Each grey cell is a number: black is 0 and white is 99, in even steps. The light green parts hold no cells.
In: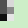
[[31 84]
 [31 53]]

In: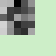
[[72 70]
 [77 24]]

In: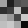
[[63 12]
 [18 24]]

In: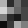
[[69 17]
 [83 57]]

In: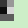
[[21 59]
 [ 5 83]]

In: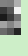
[[50 49]
 [22 33]]
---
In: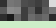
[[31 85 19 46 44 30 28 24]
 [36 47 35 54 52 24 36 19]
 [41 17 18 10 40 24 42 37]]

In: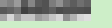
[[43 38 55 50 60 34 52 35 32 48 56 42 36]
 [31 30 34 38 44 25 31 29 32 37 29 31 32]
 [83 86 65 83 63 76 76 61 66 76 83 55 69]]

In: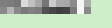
[[95 67 49 48 46 85 75 65 46 79 66 65 54]
 [96 53 53 70 53 47 50 48 32 27 24 26 47]]

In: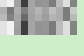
[[86 51 88 94 63 24 64 57 58 48 73]
 [48 78 68 47 67 49 64 70 63 74 67]
 [48 72 72 51 65 41 63 67 61 70 67]
 [86 51 88 94 63 24 64 57 58 48 73]
 [86 51 88 94 61 24 64 57 58 48 73]]

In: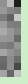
[[73 12 56]
 [52 48 59]
 [38 78 48]
 [49 48 60]
 [59 52 66]
 [58 41 59]
 [47 58 50]
 [57 52 64]
 [54 42 42]
 [55 28 40]
 [40 75 64]]

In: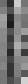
[[79 45 43 17]
 [65 54 50 32]
 [52 46 62 16]
 [56 44 60 11]
 [54 61 54 32]
 [58 30 53 22]
 [68 53 51 28]
 [58 23 52 15]
 [52 54 49 27]
 [50 59 52 20]
 [49 34 46 20]
 [40 81 46 30]]
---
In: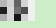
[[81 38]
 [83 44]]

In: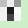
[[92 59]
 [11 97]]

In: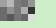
[[71 48]
 [56 47]]

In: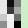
[[ 6 50]
 [23 66]]

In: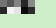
[[33 51]
 [94 88]]

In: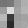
[[47 60]
 [85 63]]

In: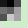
[[ 1 29]
 [37 62]]
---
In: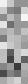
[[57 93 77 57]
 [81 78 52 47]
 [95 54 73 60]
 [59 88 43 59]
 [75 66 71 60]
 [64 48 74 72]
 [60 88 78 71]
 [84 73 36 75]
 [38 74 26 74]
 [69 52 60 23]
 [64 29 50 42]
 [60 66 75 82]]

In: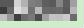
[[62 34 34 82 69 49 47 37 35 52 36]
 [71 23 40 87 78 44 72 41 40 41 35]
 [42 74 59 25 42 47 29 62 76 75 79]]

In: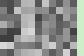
[[36 33 30 41 70 71 33 76 49 35 56]
 [54 50 30 76 63 64 53 55 35 71 59]
 [45 43 44 43 71 73 27 46 52 33 62]
 [55 67 52 38 70 75 36 58 53 37 41]
 [26 36 25 26 79 83 39 54 47 38 58]
 [39 24 24 62 74 72 54 69 41 51 58]
 [71 84 79 48 50 47 39 69 80 51 33]
 [35 41 34 59 68 71 75 52 36 47 81]]

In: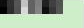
[[32  5 19 33 75 38 49 13 25]
 [33  0 18 32 84 38 51  6 21]]

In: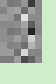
[[53 58 47 48 58 23]
 [52 51 60 63 42 62]
 [53 60 59 46 86 53]
 [54 53 53 55 64 37]
 [52 55 46 48 57 14]
 [58 56 54 61 52 80]
 [58 60 50 52 44 70]
 [51 60 60 43 83 52]
 [54 48 48 61 29 39]]

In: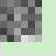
[[25 43 50 43 31 50]
 [61 34 42 57 55 31]
 [41 51 27 65 41 38]
 [54 38 47 46 56 28]
 [50 24 44 65 34 36]
 [71 55 24 52 86 79]]

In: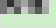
[[68 45 19 50 63 43 20]
 [64 45 64 35 79 56 35]]
